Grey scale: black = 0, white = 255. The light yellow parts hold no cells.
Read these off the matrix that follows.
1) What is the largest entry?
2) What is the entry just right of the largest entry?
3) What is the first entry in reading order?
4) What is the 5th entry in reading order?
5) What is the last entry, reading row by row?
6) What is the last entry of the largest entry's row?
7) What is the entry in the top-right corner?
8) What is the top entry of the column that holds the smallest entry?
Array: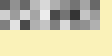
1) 236
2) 73
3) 93
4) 216
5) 176
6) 156
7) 104
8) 116

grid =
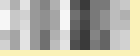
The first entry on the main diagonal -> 218
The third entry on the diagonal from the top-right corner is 144
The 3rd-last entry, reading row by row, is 100
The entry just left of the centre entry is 165
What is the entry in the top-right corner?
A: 200
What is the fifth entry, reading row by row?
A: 132
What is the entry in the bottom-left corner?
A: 209
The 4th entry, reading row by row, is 153
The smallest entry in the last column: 176
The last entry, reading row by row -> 209
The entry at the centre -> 246
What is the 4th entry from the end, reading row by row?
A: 121
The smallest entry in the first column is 188

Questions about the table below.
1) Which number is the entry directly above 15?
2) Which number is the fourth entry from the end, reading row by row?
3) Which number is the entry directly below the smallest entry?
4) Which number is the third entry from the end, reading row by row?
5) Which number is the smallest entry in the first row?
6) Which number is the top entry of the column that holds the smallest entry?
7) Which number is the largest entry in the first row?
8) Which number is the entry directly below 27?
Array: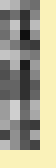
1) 58
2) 187
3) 67
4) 144
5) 110
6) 121
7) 196
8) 48

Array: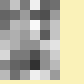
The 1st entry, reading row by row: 133
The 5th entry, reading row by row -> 100
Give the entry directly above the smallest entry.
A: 79
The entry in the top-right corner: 111
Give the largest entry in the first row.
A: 239
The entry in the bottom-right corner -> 155
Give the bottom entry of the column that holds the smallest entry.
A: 239
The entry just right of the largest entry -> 133
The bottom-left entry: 185
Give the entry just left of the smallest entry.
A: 91
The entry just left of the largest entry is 175
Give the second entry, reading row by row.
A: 196
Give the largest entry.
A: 249

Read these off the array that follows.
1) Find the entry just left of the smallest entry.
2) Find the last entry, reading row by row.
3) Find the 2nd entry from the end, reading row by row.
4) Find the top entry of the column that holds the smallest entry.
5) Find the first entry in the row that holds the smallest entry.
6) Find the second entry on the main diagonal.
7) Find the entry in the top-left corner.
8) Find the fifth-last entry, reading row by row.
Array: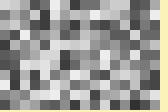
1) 140
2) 151
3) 80
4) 80
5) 80
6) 170
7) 214
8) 70

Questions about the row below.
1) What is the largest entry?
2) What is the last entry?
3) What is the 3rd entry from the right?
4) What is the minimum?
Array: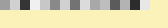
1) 240
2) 231
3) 179
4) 44
